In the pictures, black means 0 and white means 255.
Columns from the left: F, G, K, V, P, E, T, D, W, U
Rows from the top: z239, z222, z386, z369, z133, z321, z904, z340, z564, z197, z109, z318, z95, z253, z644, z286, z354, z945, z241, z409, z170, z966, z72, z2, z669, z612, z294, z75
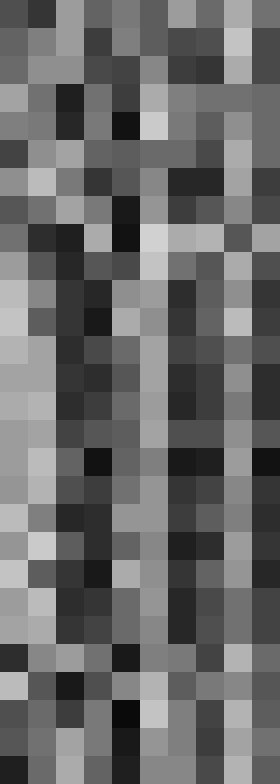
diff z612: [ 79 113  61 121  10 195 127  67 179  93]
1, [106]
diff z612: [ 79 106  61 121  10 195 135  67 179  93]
6, [127]
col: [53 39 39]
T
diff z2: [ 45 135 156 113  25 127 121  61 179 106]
7, [67]
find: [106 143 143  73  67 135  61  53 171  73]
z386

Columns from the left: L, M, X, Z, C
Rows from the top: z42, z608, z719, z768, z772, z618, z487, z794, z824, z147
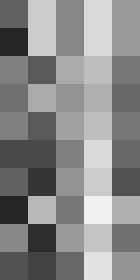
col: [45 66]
M
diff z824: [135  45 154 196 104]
4, [112]
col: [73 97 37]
L
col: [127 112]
L
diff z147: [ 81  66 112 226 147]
2, [104]
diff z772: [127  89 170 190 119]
2, [162]
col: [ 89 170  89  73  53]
M

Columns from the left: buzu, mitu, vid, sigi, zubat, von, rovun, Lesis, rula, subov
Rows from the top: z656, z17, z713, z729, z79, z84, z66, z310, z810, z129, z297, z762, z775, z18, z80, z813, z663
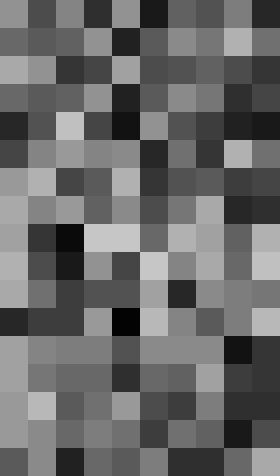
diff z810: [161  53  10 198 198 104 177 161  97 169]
9, [177]
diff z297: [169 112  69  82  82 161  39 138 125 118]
2, [61]
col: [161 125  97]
Lesis
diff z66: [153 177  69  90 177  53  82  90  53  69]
8, [61]
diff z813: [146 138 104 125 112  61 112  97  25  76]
0, [153]

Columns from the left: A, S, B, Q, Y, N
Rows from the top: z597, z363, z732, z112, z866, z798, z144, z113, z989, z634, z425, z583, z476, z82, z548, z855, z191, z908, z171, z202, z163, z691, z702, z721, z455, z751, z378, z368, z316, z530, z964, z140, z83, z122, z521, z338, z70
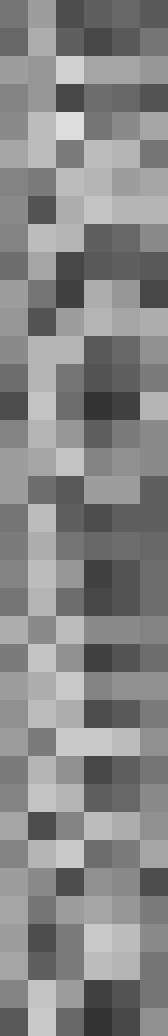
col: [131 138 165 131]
A
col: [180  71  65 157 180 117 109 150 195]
B

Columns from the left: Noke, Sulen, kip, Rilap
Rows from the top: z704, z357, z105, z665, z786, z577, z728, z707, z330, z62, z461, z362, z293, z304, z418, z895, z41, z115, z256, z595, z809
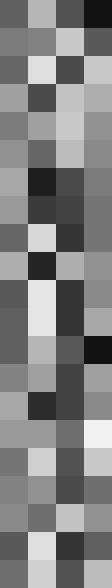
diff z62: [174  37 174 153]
3, [145]
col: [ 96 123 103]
Noke
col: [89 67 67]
kip
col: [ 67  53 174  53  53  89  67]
kip
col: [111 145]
Rilap
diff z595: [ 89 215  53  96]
1, [222]
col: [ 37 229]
Sulen

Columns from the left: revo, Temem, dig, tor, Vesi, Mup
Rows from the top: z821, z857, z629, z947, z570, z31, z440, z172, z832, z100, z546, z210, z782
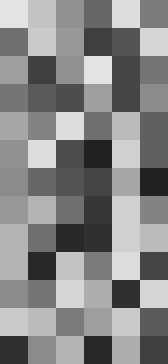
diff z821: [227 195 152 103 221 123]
2, [145]
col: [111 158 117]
revo
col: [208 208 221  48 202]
Vesi
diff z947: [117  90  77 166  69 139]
3, [158]
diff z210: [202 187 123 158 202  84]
5, [90]
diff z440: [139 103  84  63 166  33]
3, [69]

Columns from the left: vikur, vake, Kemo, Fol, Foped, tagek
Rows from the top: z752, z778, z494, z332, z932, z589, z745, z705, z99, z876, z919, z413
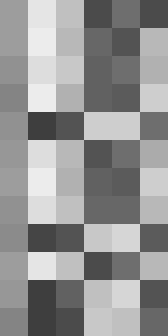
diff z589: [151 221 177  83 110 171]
2, [184]
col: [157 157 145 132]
vikur
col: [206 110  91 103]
Foped
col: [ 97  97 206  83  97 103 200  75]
Fol
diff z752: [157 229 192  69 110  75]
3, [75]
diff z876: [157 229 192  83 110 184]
3, [75]
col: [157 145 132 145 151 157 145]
vikur

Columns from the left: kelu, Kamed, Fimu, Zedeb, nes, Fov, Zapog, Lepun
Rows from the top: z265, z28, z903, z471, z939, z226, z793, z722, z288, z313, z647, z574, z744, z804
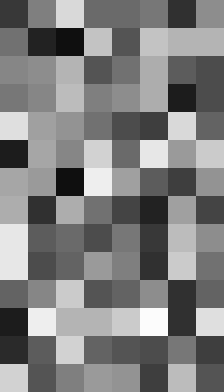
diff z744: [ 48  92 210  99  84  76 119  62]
0, [42]
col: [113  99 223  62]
Lepun
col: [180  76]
Lepun

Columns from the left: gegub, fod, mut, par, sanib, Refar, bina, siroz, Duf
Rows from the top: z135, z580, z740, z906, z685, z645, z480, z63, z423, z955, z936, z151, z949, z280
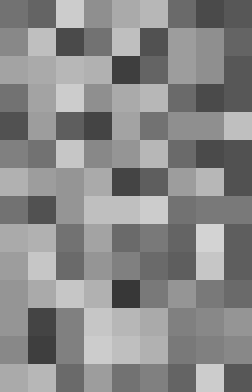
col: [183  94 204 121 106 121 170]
Refar
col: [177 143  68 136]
par
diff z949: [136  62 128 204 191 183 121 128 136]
5, [177]
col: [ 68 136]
par

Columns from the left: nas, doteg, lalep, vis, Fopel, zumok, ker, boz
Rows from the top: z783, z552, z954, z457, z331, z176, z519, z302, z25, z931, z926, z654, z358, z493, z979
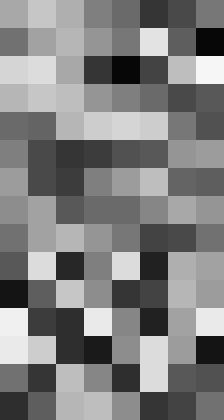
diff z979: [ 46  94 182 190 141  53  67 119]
7, [113]
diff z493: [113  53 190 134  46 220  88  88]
7, [81]
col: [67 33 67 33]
zumok

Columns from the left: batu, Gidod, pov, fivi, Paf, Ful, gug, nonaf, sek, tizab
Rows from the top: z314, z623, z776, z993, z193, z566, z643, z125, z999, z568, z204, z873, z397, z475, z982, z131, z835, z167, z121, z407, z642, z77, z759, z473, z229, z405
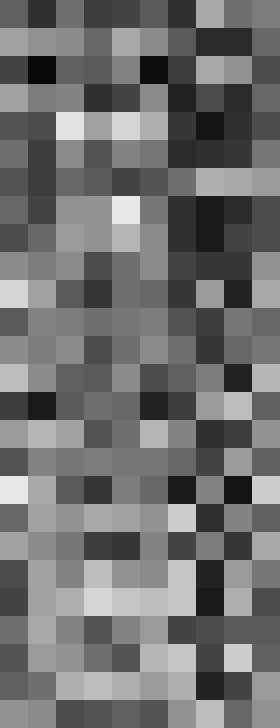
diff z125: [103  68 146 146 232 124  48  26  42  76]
5, [118]
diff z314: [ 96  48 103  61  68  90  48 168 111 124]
2, [111]
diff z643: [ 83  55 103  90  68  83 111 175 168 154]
1, [61]
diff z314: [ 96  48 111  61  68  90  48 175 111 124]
7, [168]
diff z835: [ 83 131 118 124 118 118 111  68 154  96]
6, [103]
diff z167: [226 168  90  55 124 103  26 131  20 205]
0, [232]
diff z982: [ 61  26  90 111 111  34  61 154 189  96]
4, [103]

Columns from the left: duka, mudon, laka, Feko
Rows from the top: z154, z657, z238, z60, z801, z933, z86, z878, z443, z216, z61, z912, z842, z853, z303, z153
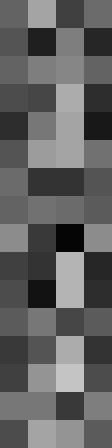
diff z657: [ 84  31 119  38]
2, [126]
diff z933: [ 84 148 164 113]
1, [156]
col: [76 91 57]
duka

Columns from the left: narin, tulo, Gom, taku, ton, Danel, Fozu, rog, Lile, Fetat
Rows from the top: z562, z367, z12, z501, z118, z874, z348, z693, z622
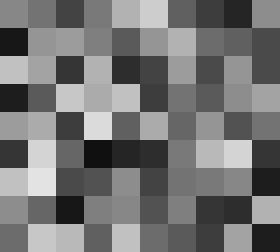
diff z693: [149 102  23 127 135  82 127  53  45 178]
0, [141]
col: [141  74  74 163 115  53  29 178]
Fetat
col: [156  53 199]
Gom

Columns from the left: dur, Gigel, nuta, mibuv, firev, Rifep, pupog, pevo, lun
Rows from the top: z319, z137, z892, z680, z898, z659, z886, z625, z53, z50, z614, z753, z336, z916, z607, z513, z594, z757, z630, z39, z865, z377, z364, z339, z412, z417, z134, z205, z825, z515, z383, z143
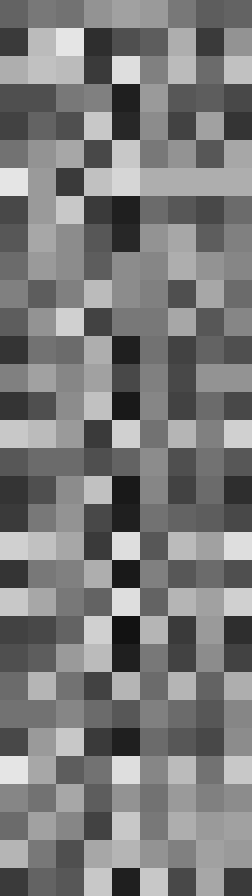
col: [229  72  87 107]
dur
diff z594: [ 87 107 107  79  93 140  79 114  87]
4, [99]
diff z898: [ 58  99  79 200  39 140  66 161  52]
0, [66]
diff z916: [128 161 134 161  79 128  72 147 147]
4, [72]
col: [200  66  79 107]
dur
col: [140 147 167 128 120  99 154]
nuta

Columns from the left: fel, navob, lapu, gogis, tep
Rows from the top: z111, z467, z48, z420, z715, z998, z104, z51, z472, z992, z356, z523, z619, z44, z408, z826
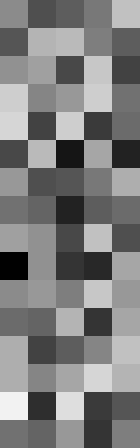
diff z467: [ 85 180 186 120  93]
3, [126]
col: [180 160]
navob
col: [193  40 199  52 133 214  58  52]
gogis

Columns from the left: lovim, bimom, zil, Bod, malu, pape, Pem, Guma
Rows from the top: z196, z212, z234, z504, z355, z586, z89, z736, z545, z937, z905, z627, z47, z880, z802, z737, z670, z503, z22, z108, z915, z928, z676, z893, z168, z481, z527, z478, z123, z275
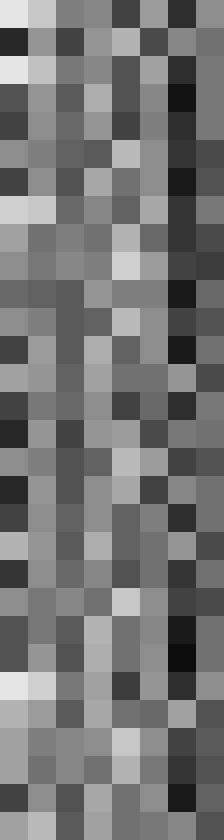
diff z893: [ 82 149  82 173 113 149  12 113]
5, [141]
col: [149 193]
bimom
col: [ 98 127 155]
bimom
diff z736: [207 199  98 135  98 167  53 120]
2, [105]
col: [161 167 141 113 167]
Bod
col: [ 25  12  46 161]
Pem

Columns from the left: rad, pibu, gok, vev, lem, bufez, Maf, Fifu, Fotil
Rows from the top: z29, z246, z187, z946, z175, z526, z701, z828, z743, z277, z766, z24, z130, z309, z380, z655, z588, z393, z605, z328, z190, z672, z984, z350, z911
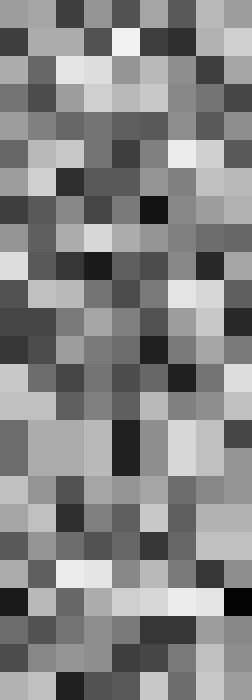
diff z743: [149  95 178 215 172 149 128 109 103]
2, [172]
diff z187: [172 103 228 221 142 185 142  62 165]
4, [149]
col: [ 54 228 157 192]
Fifu
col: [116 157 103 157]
rad
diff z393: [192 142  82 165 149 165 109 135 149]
1, [149]
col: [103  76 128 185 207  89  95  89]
pibu
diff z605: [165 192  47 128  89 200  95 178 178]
4, [95]

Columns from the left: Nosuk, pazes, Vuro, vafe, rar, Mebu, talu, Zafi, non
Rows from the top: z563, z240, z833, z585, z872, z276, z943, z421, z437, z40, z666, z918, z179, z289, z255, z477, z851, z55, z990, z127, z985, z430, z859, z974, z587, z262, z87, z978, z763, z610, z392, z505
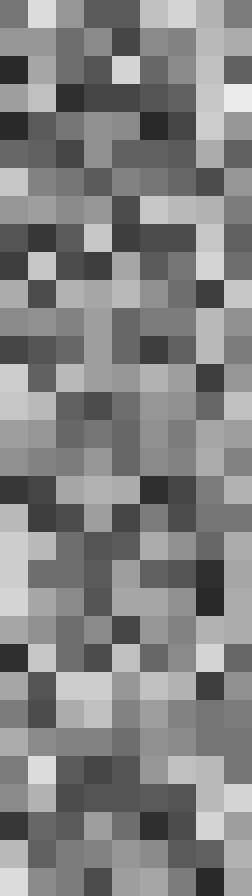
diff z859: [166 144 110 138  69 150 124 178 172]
6, [130]
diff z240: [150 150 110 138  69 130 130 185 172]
5, [138]
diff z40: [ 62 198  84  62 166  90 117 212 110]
2, [76]

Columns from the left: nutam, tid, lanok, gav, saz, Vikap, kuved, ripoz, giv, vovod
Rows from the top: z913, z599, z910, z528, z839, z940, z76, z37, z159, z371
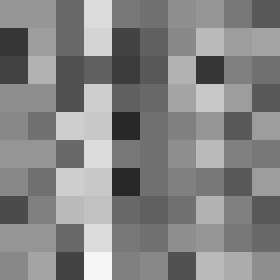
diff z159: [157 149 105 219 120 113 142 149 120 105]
0, [149]
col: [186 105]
lanok
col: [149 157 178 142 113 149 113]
tid
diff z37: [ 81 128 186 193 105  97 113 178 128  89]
0, [75]
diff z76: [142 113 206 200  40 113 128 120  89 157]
0, [136]
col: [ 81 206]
lanok

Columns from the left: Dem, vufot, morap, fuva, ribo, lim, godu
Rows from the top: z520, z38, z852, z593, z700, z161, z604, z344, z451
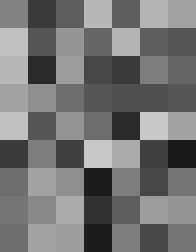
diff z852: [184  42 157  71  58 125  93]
6, [101]
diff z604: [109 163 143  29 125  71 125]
6, [117]
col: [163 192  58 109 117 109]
Dem
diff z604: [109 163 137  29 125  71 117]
2, [143]
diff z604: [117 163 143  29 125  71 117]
0, [109]
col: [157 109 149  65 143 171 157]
morap
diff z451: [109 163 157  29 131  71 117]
4, [125]

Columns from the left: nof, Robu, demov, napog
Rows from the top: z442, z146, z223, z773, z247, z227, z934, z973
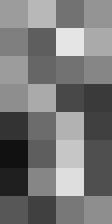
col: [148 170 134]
napog
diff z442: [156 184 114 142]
3, [148]
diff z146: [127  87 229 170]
1, [94]
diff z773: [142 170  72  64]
3, [58]
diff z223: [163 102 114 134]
0, [156]

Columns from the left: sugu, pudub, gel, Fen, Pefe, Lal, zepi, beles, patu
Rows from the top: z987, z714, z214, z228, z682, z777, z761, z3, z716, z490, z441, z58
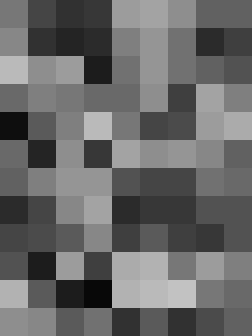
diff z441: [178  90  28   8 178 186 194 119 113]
8, [105]
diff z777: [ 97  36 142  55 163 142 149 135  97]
0, [105]
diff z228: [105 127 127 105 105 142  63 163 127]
2, [119]
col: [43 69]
sugu

